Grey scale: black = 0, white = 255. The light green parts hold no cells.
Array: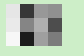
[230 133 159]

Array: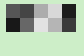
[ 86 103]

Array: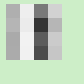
[175 235  92 198]

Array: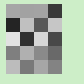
[166 192 214 105]

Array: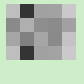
[190 175 166 163]

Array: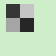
[54 38]
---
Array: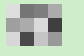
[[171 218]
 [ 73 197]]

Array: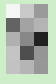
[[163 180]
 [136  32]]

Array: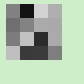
[[131 171]
 [194  43]]

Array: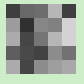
[[ 48 135]
 [ 70 117]]

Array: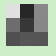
[[ 55 135]
 [ 86  85]]

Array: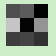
[[  4 148]
 [ 68  49]]

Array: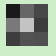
[[195  60]
 [ 82  80]]

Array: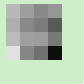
[[136 124]
 [159 157]]
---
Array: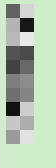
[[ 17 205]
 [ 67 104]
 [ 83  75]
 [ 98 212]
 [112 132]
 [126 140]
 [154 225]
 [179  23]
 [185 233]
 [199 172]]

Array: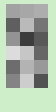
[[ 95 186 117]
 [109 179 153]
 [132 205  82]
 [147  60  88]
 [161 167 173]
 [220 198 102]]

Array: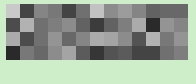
[[ 42 120 104 140 164  91  54  83  91  68  68 112 126]
 [ 76 178 112 126 140  98  60  98 126 171  42 148 133]
 [171  76 112 148 104 133 171 164 140  83 178 120 148]
 [201  68 133 120  68 112 194 140 156 133  98 104 104]]

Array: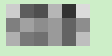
[[127 161 141 154  99 141]
 [175 120 112 154  99 190]
 [205  93  79 182  50 219]]

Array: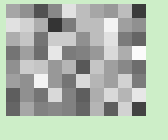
[[ 94 144 116 217 129  94 173 217 181 231]
 [101 166 129 136 129 101 181  94 210  67]
 [116 159 109 231 123 129 152 217 173 251]
 [144 204 197 152 181  88 197 159 136 109]
 [159 144 243 152 116 217 181 159 210 123]
 [166 144  81 136 225 189 166 152 189  59]
 [173 197 116 204 204 144 189 225 123 101]
 [225 210 173  52 123 189 189 243 159 144]]

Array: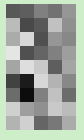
[[ 66  27 215 179 136]
 [ 88  94 128 114 150]
 [108  12 128 193 108]
 [165 222 201  94 165]
 [171 215  80 150 136]
 [179 208 101 120 171]
 [187  73  88 193 144]
 [208 158 144 201 187]
 [229  80 101 128 158]]

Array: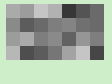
[[138  92 106 126 132 112 106]
 [156 170 126 138  98 150 126]
 [170 156 197 177  55  84 106]
 [183  78  92 118 163 197  70]]
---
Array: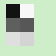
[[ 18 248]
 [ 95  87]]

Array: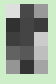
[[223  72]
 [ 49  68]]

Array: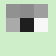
[[145 139]
 [170  30]]

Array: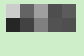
[[204 100]
 [ 38  66]]

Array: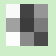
[[249  67]
 [161  60]]

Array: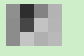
[[143  46]
 [140  70]]

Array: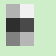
[[178 241]
 [ 46  73]]

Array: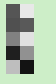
[[ 85 232]
 [ 80  89]]
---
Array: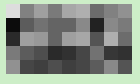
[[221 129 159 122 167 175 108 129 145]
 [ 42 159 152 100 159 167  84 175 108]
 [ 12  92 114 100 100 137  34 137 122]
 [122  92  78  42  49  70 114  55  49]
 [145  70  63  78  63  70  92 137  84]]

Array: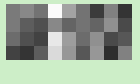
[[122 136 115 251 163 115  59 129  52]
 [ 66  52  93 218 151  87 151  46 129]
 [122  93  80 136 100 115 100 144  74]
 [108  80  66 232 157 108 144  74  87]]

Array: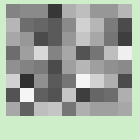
[[109 159 216 131 167  83 117 190 239]
 [167  96 190 197 117 175 159 159 167]
 [209  48 144  90 117 245 209 175  75]
 [131 138 138  55 175 190 151 151 182]
 [144 131 123  75 159 182 159 144 138]
 [182 109 102  90 138 209 182 123  75]
 [ 83 245  96  83 197  62 102 109 175]
 [167 151  75  90 151 197 167 117  62]]

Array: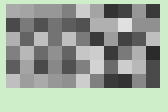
[[176 100 191 115 191 122  58 157  66  87 191]
 [191 157 170 151 144 205 128  58  51 136  74]
 [170 164 151 151 128 205 164  51  66 151  58]
 [128 184 107 144 100 198 205  58 122 176  43]
 [ 74 122  81 115  93  81 176 176 224 144 144]
 [ 93 164  74 136  81 128 211 107 205 184  74]]

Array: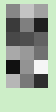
[[ 17 147 245]
 [135 196 161]
 [169 153 113]
 [ 72  78  98]
 [182 120  46]
 [ 58 127  31]]

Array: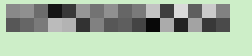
[[ 87 102 122 187 179  50 129  87  94  68   8 171  34 163  56  74]
 [137 144 108  20  56 150 115 144 102 122 195  62 218  94 203 129]]

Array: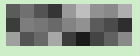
[[ 60 125 118 105 131 145  91  75  46]
 [159  83 105 167  60  27  68  97 137]
 [ 91 112  83  53 153 190 145 137 174]]
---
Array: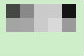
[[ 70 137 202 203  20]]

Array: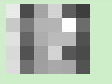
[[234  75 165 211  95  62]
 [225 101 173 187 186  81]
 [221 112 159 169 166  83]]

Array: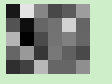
[[ 24 228 134  72  91 157]
 [181   1  75 115 128 102]
 [ 47  65 184 102 102 143]]

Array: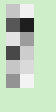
[[197 240]
 [227 156]
 [198 218]]

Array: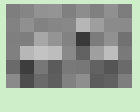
[[126 133 146 148 128 141 128 144 125]
 [127 126 167 148 130  57 124 145 113]
 [106  61 119  91 121 119  98  85 106]]

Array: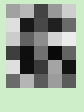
[[161 183  67 152 206]
 [204  98 141 211 236]
 [223  15  57 164  19]]

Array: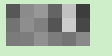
[[ 87 139 152 100 193  61]
 [123 125 144 124 116 137]]

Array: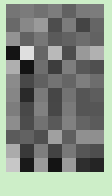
[[117 123 113 125  97 122 124]
 [147  98 119  90  98 109  98]
 [175  19 110  61 126  88  79]
 [134  41 122  70 115  85  93]
 [141  76 114  89 129 100  91]
 [171  57 126  67 120  86  78]]
